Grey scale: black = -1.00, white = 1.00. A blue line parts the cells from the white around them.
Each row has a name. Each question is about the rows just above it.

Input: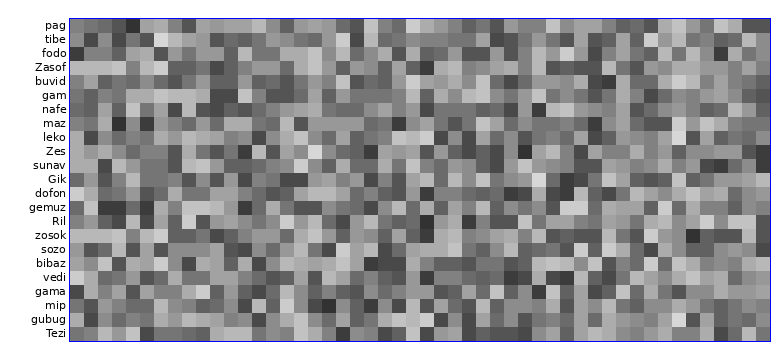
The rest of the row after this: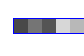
[ 0.27  0.19 -0.34 -0.16 -0.24 -0.08  0.19  0.10 -0.08 -0.16  0.19  0.60
 -0.43  0.44 -0.16 -0.08  0.10  0.01  0.01 -0.08 -0.08  0.27 -0.43 -0.34
 -0.08  0.19 -0.08 -0.34  0.27 -0.34 -0.24  0.27 -0.24  0.60  0.19  0.44
 -0.08  0.01 -0.24 -0.16  0.44  0.10]
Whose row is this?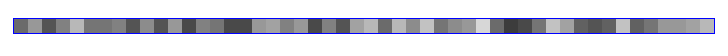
Gik
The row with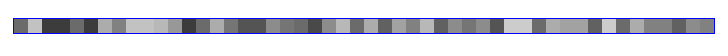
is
gemuz
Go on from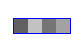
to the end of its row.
[-0.43  0.44 -0.34 -0.43 -0.24 -0.34 -0.16  0.01  0.19  0.27  0.35 -0.08
 -0.16 -0.16  0.10  0.27  0.01  0.19 -0.43 -0.08 -0.08 -0.08 -0.24 -0.16
 -0.43  0.19 -0.53  0.44  0.52  0.19  0.10  0.01  0.27 -0.34 -0.16  0.10
  0.19  0.01 -0.24 -0.16  0.44  0.19 -0.24]
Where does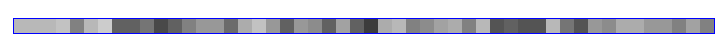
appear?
Zasof
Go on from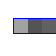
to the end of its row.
[ 0.27 -0.24  0.60  0.19  0.44 -0.08  0.01 -0.24 -0.16  0.44  0.10]
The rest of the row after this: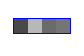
[ 0.10  0.01  0.01 -0.08 -0.08  0.27 -0.43 -0.34 -0.08  0.19 -0.08 -0.34
  0.27 -0.34 -0.24  0.27 -0.24  0.60  0.19  0.44 -0.08  0.01 -0.24 -0.16
  0.44  0.10]

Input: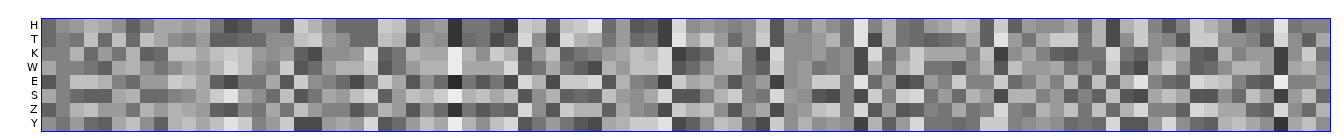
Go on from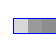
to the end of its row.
[-0.32 -0.41  0.02 -0.41  0.59  0.02  0.59  0.69 -0.08  0.21 -0.16  0.40
  0.21 -0.41  0.40  0.40  0.02  0.21 -0.24  0.02 -0.24  0.50 -0.32 -0.41
  0.31  0.50  0.31 -0.32 -0.32  0.11 -0.16  0.50  0.21 -0.49  0.21  0.50
 -0.16]
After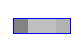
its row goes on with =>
[ 0.02 -0.16  0.21  0.21  0.59  0.50  0.31 -0.24 -0.41 -0.08 -0.08  0.31
 -0.32  0.59  0.11  0.02 -0.16 -0.41 -0.08  0.59  0.31 -0.32  0.11 -0.16
 -0.67 -0.08 -0.32 -0.08 -0.41  0.69  0.40 -0.41  0.59  0.59  0.69 -0.32
  0.40  0.02 -0.08 -0.49  0.59  0.31  0.40  0.11 -0.32  0.02  0.21 -0.49
  0.11  0.21  0.59  0.59  0.02  0.77 -0.16  0.21 -0.41 -0.32  0.21  0.02
  0.59  0.02  0.02  0.59 -0.16  0.02  0.31  0.02  0.50 -0.24  0.50 -0.24
  0.40  0.77  0.02 -0.16 -0.24  0.69  0.59  0.50  0.02 -0.24 -0.32  0.85
  0.02  0.02  0.21]

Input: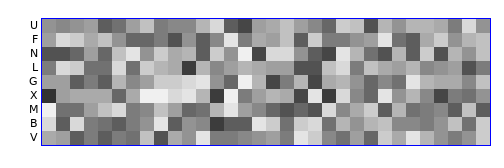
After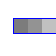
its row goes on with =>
[-0.11  0.60]
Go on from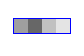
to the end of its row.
[ 0.15  0.60  0.33  0.42 -0.27  0.60  0.15  0.88 -0.45  0.70  0.70  0.15
 -0.27 -0.45  0.79  0.42 -0.11 -0.36  0.42 -0.27  0.60 -0.36  0.42  0.15
  0.51]
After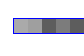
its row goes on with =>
[-0.03 -0.11  0.51 -0.36  0.33  0.15  0.79 -0.03 -0.03  0.07  0.15  0.25
 -0.03  0.79  0.60  0.07 -0.11  0.25 -0.19  0.60  0.33  0.79  0.42  0.15
 -0.03  0.15  0.60]
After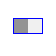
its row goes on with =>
[-0.45  0.70  0.70  0.15 -0.27 -0.45  0.79  0.42 -0.11 -0.36  0.42 -0.27
  0.60 -0.36  0.42  0.15  0.51]

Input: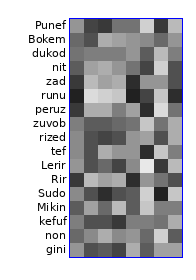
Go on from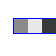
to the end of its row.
[0.46]
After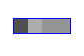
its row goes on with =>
[-0.65  0.55 -0.01]
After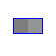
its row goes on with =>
[-0.28  0.46 -0.01]
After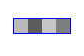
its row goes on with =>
[-0.01]
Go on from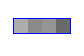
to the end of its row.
[ 0.63 -0.28]

